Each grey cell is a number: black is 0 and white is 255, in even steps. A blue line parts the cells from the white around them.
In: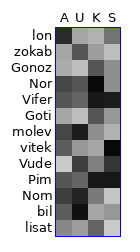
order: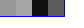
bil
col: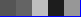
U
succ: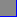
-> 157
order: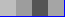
zokab
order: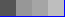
Goti
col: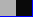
S

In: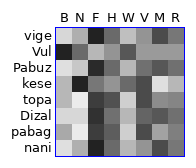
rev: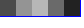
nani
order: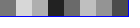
vige
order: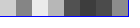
topa
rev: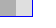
nani
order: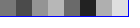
nani
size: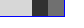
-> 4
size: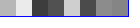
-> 8

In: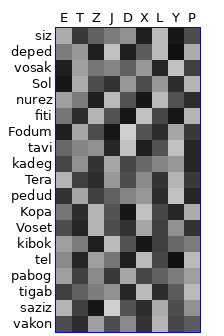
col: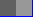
D
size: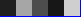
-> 5
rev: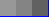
pedud

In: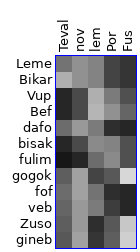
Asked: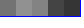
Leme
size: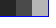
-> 3
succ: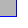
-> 145
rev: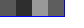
Zuso
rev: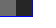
fulim

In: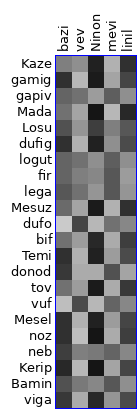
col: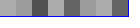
mevi
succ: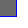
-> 164
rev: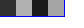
Mesuz
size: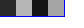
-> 4
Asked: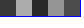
viga
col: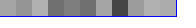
vev

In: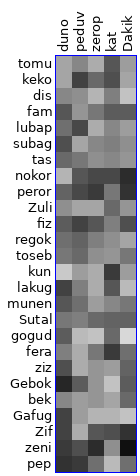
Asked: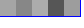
tomu
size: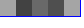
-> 5

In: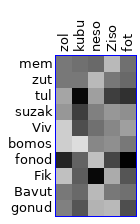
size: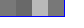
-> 4
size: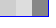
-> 3
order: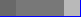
zut
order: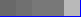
Bavut
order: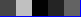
fonod
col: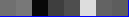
kubu
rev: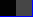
fonod

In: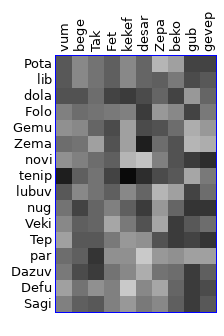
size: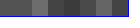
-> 8
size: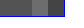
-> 4

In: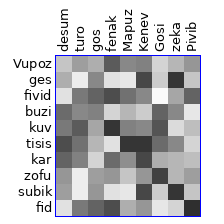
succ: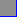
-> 71
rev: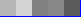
Vupoz
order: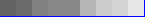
buzi
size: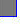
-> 1

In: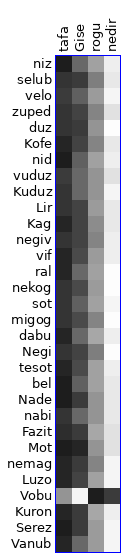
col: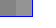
rogu
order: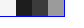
Serez
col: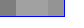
rogu
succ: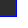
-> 59
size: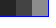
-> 3

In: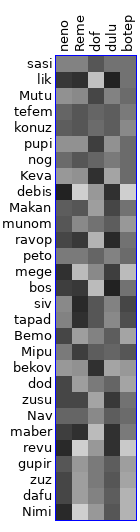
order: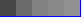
Mutu
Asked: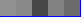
Mutu

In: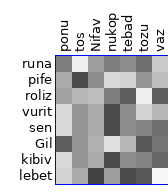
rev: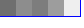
runa
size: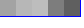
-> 5
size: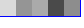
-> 5
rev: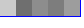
runa
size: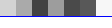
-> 7
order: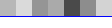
vurit

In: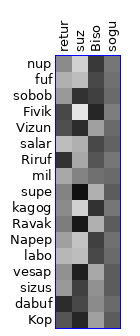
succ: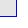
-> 38
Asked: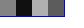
supe
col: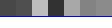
retur
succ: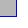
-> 189
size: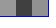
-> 3
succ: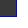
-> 118
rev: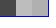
fuf

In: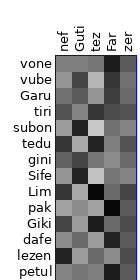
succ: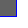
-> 69
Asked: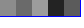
dafe
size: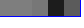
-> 5
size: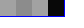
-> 4

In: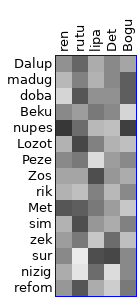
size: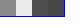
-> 4
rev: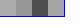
Zos
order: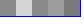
Beku

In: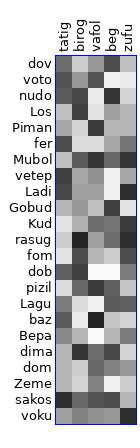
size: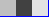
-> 3
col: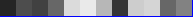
birog
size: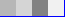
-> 4
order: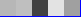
Los
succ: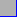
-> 109
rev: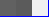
Lagu
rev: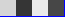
nudo

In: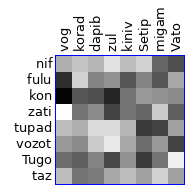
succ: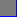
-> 169
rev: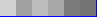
taz
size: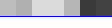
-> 7

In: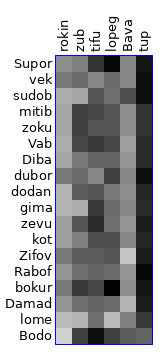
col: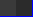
tifu
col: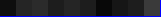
tup

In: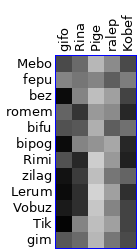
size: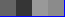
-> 4
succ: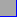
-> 39
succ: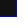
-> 60
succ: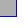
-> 94
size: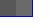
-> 2
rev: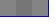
fepu

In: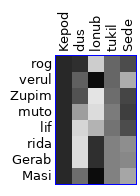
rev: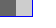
rog
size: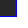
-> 1
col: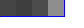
Sede
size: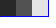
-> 3

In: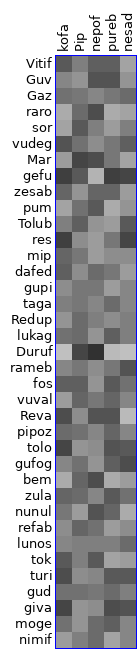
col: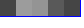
nesad
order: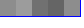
refab

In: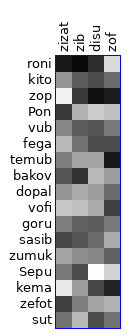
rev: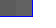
goru
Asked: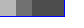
fega
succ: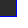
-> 219
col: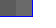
disu
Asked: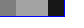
temub
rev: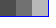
fega

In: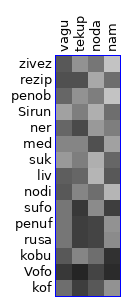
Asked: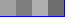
Sirun
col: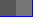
vagu
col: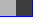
nam
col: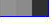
nam
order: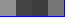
penuf
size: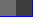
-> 2
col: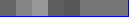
vagu

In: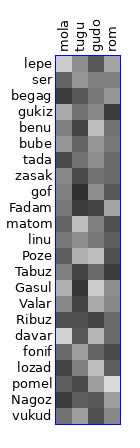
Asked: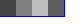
lozad
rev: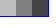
lozad
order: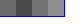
tada
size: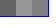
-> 3
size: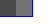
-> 2
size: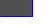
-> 2
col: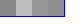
gudo

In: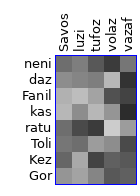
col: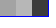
tufoz
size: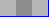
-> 3
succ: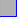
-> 189

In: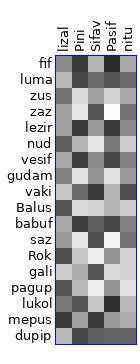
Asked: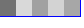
zus
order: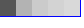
Balus
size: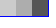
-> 3
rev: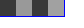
lezir
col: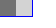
nitu
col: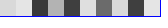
Pini

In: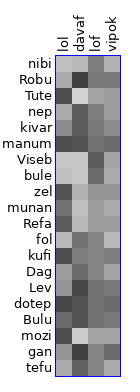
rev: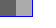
tefu
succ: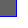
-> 133

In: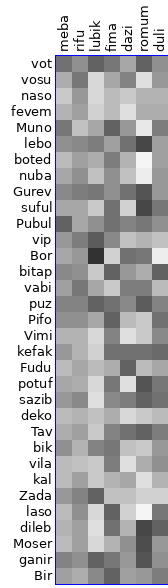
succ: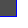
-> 152
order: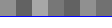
vot
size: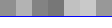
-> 7
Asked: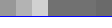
kefak

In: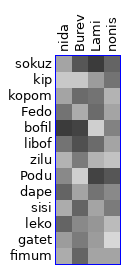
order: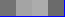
Fedo
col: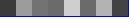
Lami
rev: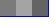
sisi
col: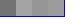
Lami
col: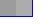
nida
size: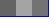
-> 3

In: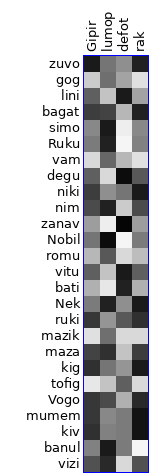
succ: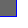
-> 183
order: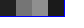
zuvo
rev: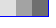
gog
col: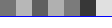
Gipir
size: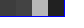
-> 4
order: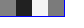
Ruku

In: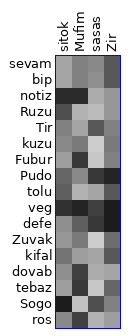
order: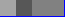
Tir
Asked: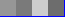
Zuvak
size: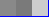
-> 3
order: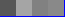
sevam
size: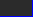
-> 2

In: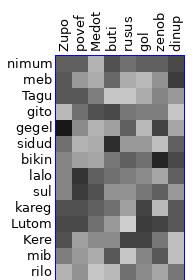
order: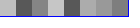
mib
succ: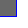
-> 172
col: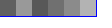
povef

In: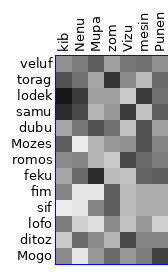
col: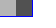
Mupa
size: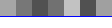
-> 7
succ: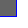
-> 93
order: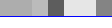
fim
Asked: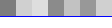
lofo
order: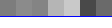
romos
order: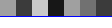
lodek

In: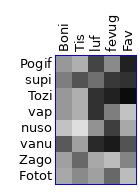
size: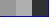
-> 3
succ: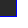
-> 26
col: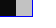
Fav
